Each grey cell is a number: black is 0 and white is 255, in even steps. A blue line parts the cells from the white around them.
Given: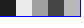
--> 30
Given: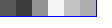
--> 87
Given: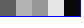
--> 93
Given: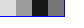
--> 220
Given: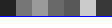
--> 35
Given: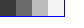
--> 58
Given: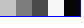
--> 195
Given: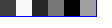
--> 64
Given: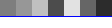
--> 126
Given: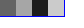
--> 100
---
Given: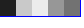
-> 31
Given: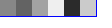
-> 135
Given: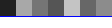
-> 33
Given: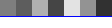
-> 126
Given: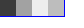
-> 59
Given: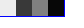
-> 237
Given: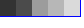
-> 51
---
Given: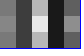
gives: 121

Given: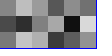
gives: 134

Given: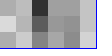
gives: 174

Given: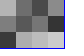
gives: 180

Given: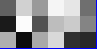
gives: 97

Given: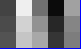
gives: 67

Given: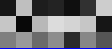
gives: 22
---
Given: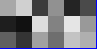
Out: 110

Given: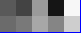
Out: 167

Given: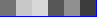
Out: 87

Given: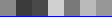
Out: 121

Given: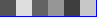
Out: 150

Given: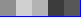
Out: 179

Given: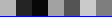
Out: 84

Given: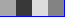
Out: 56

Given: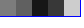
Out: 22
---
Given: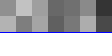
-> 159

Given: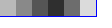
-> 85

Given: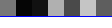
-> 17

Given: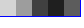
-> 64

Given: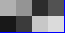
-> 44

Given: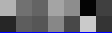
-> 100

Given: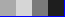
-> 122

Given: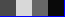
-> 103

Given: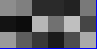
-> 42
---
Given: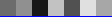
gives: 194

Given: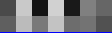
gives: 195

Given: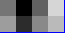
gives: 157

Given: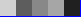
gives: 93

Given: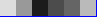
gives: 28

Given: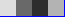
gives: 222

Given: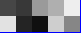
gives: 36

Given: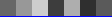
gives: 61

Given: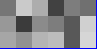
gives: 180
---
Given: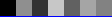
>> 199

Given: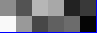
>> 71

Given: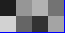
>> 210

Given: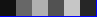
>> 176

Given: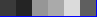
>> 150

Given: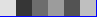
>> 109

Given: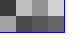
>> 164

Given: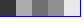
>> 170
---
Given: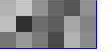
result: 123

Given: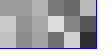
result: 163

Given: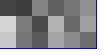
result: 89

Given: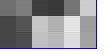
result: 192

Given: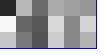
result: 82

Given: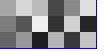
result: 30
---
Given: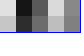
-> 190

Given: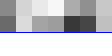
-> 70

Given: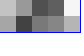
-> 134

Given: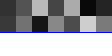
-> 206

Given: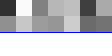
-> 107

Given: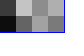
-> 162

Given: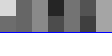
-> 63

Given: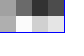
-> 208

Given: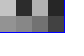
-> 114

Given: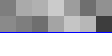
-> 183
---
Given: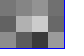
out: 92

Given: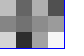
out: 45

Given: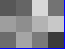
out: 165

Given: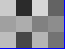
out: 71

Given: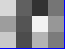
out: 76

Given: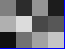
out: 114
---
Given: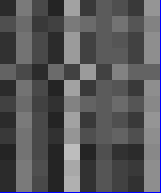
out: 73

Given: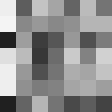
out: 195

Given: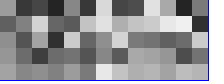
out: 70

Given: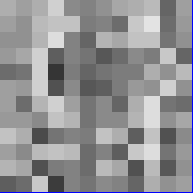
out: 174

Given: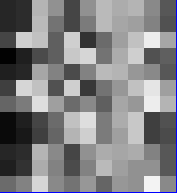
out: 180

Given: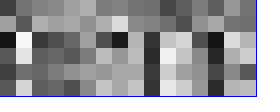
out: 130
